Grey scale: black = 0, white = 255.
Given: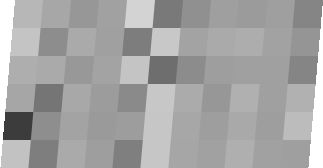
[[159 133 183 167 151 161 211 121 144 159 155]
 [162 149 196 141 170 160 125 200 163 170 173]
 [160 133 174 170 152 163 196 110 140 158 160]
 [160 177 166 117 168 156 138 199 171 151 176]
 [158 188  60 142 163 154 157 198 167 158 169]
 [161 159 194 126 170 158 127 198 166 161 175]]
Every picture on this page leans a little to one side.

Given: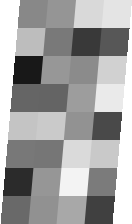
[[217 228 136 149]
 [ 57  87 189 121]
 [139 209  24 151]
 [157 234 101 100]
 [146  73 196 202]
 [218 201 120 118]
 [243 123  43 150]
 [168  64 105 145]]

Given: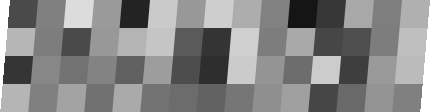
[[126 176  74 128 220 154  35 202 152 206 173 129  21  55 168]
 [125 191 182 125  74 152 180 197  90  52 207 125 169  70  78]
 [153 187  53 135 114 131  96 157  77  46 203 148 109 204  62]
 [147 128 181 128 163 113 170 115 108  98 118 143 160  70 105]]

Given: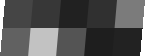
[[ 48 123  69  55  33]
 [ 30  34  97 194  84]]

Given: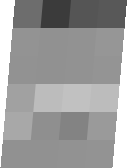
[[ 85  88 109  59]
 [146 150 147 145]
 [146 148 146 145]
 [193 188 161 188]
 [131 154 168 143]
 [146 147 145 145]]

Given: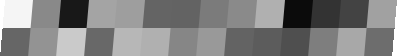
[[ 67 161 245 137  24 164 158 100  99 123 138 176  11  51]
 [168 109 102 147 202 104 183 176 134 153  99  92  79 126]]
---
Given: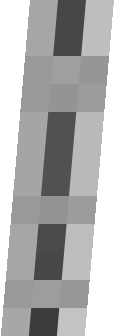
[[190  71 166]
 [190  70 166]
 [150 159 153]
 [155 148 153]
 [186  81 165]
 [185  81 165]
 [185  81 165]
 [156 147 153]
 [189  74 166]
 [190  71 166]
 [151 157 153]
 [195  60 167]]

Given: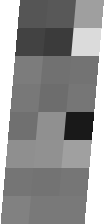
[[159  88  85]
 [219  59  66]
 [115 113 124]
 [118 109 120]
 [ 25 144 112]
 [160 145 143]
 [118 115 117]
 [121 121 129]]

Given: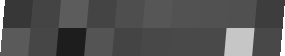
[[ 61  80  81  82  86  78  68  92  68  55]
 [ 72 198  73  73  72  68  84  29  70  90]]

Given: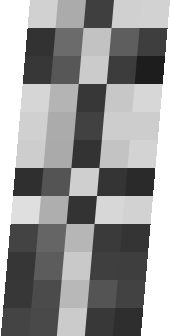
[[210 208  63 171 209]
 [ 62  94 194 107  50]
 [ 29  60 203  87  55]
 [215 199  55 180 214]
 [205 205  65 171 208]
 [211 195  51 170 205]
 [ 42  52 207  84  47]
 [210 215  51 174 223]
 [ 52  58 182 101  67]
 [ 62  63 201  92  54]
 [ 66  84 184  75  55]
 [ 46  56 203  73  68]]

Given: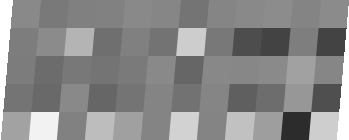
[[139 132 140 137 133 116 134 137 129 128 121 137]
 [ 67 126  67  77 120 205 115 128 111 180 139 125]
 [134 161 138 135 136 102 137 122 116 120 108 124]
 [ 79 151 109  95 133 114 132 116 102 137 105 116]
 [206  44 158 193 132 210 132 160 189 129 242 162]]

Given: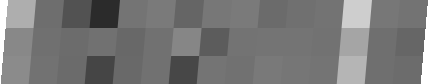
[[115 119 206 115 112 107 122 119 101 122 116  43  82 110 174]
 [102 111 165 114 116 116 115  92 134 113 104 113 108 112 136]
 [108 111 181 116 118 121 113 116  71 113 105  69 107 114 139]]

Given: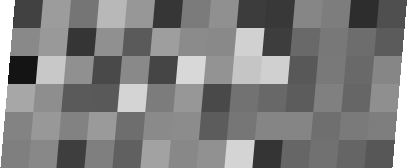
[[ 79  45 125 134  56  60 144 123  54 151 184 117 156  65]
 [ 91 109 120 105  61 209 137 139 158  90 144  53 153 137]
 [134 105 121  88 208 197 147 216  69 137  73 144 200  20]
 [143 102 128  92 104 114  73 151 124 212  89  90 142 167]
 [126 122 111 133 133 118  92 140 138 110 154 130 152 131]
 [ 87 101 113 102  52 212 145 136 162  96 127  62 136 127]]

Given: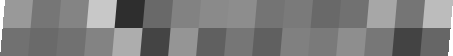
[[188 117 167 113 105 122 116 141 138 130 105  46 200 132 118 153]
 [102  67 119 142 122 128  96 118  96 149  68 173 131 113 106 113]]

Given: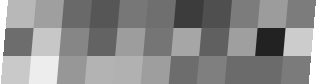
[[124 156 124  79  60 111 119  86 105 159 184]
 [204  34 159  96 166 117 157  99 134 199 109]
 [123 107 107 127 109 158 177 179 151 237 201]]
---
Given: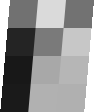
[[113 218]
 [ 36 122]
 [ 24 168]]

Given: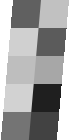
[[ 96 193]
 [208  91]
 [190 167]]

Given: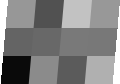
[[151  81]
 [100 104]
 [ 10 139]]

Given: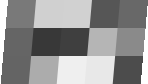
[[121 208]
 [101  56]
 [100 172]]

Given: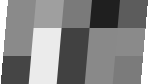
[[138 159]
 [138 235]
 [ 69 235]]

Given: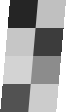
[[ 37 192]
 [198  60]
 [211 140]]

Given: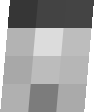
[[ 54  67]
 [179 220]
 [168 188]]
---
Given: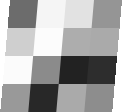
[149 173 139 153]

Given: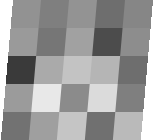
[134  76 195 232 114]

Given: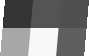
[ 80 248]

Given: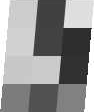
[222  66 200]

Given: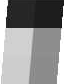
[ 29 208]

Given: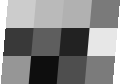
[122  34  14]
